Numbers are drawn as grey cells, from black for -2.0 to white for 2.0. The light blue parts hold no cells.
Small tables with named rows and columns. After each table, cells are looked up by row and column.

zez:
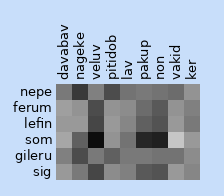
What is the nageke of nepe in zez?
-1.1
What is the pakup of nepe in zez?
-0.1
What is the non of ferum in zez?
-0.6
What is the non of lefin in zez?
-0.7
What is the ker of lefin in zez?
-0.1
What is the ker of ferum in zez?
0.0
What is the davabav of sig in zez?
0.4
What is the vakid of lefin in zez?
0.4
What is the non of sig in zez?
-0.7
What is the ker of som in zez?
0.4
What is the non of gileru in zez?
-0.2
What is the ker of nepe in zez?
0.3
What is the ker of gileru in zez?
0.2
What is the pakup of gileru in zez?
-0.1

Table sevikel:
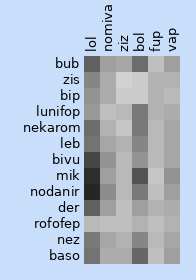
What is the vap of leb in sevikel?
0.6
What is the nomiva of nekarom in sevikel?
0.8
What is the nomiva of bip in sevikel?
0.7
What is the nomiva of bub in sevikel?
0.5
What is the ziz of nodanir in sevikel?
0.9
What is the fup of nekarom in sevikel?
0.9
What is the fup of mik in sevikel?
1.1
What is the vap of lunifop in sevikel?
0.7
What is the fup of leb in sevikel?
0.9
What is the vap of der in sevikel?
0.7
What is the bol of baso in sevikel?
-0.4
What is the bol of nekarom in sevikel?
-0.1
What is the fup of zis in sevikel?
0.8
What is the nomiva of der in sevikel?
0.5
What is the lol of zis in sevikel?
0.1
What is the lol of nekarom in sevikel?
-0.3
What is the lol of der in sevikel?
-0.5
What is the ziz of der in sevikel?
1.0
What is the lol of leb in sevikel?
-0.2
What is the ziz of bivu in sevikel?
0.9

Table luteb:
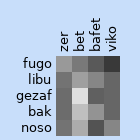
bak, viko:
-0.4
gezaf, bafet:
-0.5
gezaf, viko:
-0.4
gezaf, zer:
-0.3
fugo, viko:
-1.1
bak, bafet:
0.3
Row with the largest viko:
noso

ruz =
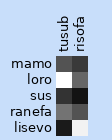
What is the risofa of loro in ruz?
-0.4
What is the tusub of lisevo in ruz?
-1.6
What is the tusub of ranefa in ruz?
-0.2
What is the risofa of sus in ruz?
-1.7
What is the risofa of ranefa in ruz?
-0.7
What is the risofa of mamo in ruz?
-1.1
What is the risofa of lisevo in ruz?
1.8
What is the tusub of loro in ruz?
2.0
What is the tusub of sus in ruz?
-1.2
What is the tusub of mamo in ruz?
-0.7

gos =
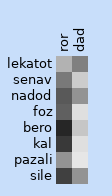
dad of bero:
1.1
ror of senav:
-0.1
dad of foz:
1.5
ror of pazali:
0.3
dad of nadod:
0.3
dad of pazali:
1.6
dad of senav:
1.2
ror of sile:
-1.0
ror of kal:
-1.1
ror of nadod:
-0.6
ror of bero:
-1.4
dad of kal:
1.5
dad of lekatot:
0.0
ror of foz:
-0.5
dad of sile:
0.3
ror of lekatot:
0.8
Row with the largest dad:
pazali

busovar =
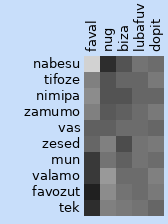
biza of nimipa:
-0.7
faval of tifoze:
0.0
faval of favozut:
-1.5
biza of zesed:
-0.8
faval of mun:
-1.1
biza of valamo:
-0.3
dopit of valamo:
0.0
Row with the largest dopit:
valamo

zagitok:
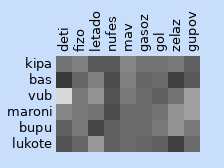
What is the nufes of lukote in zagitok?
-0.5
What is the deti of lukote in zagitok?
-0.7
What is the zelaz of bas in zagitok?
-1.0
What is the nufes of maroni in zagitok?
-0.8
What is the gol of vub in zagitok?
-0.5
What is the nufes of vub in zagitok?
-0.7
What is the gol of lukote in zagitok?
-0.5
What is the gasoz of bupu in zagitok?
-0.3
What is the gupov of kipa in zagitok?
-0.5
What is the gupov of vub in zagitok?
0.5
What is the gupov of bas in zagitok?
-0.6
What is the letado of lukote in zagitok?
0.4
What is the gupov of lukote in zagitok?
-0.3
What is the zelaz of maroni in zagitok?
0.3
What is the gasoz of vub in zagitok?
-0.3
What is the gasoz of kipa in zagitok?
-0.2
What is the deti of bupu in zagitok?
-0.5

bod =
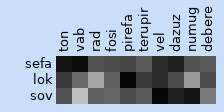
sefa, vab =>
-1.8
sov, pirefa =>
-0.8
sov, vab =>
1.0
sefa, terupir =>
-0.6
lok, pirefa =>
-1.9
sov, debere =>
-0.1
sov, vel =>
-1.9
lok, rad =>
0.6
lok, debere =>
-0.8
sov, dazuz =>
-1.5
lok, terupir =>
-1.1
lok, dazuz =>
-0.8
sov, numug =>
-1.7
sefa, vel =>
-1.3
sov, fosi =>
-0.4

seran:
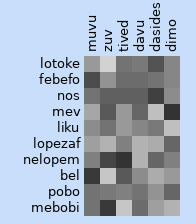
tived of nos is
-0.5
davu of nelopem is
0.8
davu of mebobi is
-0.3
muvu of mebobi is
-0.2
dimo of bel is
0.4
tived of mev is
0.4
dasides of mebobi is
0.5
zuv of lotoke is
1.3
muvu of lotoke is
0.4
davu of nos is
-0.5
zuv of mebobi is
-1.1

